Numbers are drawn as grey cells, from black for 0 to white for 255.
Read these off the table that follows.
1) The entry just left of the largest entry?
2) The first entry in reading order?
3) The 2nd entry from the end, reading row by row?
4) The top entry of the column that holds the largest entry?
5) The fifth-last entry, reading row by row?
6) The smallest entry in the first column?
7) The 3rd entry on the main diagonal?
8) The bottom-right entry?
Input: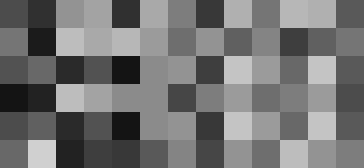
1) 104
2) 76
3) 147
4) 48
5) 147
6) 20
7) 42
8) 125

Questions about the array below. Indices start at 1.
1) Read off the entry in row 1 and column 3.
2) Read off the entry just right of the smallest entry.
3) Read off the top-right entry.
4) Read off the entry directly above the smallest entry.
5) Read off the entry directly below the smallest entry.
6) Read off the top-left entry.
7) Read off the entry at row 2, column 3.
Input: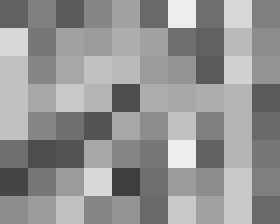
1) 90
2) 111
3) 127
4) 134
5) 148
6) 97
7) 161

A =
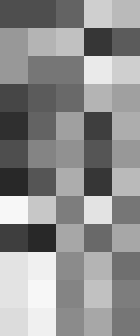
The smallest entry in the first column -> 40
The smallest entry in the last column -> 91
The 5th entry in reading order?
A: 186
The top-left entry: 78
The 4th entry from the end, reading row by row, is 240
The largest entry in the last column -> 207
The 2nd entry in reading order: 78
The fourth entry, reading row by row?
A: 207
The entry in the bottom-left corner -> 220
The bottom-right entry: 118
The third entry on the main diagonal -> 118
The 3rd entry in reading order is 99
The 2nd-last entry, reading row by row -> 167

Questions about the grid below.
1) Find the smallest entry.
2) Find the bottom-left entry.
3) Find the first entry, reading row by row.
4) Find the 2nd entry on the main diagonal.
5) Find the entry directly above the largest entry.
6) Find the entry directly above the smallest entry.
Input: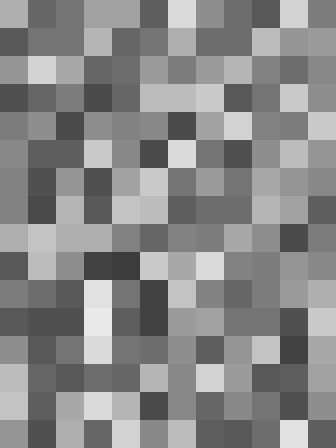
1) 60
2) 149
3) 175
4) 116
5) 225
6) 130

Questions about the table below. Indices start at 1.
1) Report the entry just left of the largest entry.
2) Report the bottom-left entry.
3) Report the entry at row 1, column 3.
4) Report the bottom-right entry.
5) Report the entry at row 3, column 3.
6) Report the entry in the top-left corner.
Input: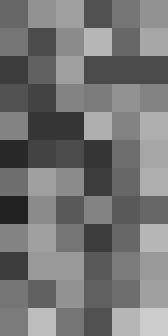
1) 182
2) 123
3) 159
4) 204
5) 159
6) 103

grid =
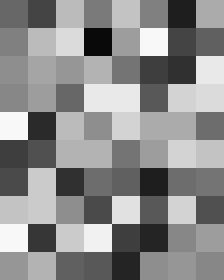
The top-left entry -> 103
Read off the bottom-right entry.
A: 135
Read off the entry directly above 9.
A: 122
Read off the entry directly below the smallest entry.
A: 179
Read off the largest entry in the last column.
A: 233
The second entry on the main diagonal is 187
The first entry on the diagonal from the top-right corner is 171
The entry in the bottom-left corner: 150
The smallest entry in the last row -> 36
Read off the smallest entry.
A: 9
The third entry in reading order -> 187
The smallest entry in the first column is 62
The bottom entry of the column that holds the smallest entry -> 88
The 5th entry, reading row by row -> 195
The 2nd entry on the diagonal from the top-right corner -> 68
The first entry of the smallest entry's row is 128
